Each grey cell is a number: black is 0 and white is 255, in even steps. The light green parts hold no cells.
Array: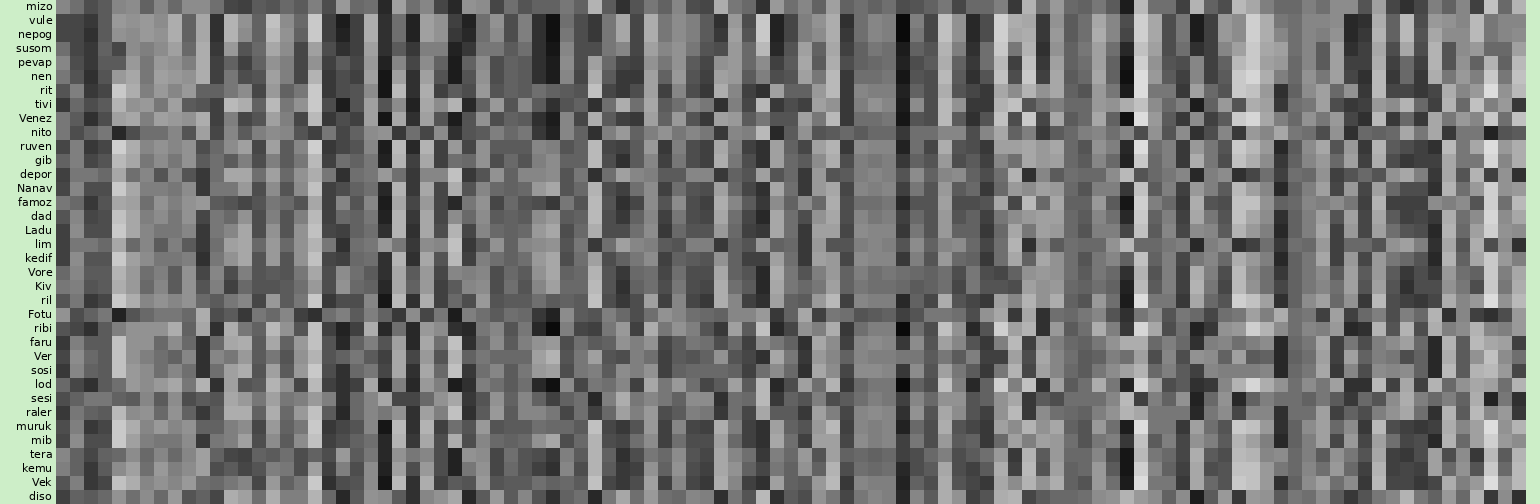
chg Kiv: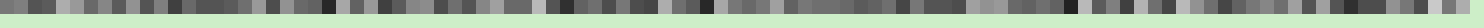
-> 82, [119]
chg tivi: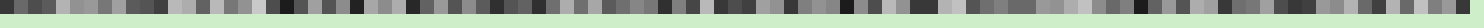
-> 28, [179]
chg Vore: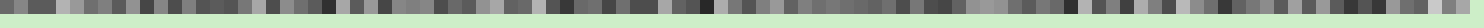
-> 97, [77]
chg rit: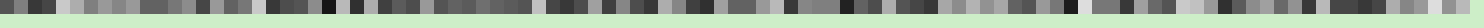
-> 88, [98]

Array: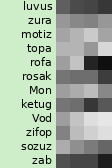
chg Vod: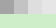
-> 0, [158]
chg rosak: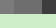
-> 0, [117]
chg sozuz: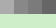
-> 1, [143]
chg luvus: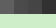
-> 3, [55]
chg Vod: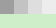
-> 3, [230]

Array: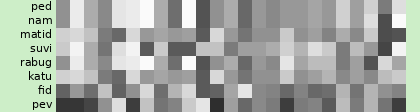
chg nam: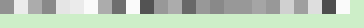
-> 11, [145]
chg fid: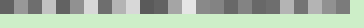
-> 24, [131]
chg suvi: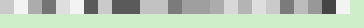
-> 16, [208]

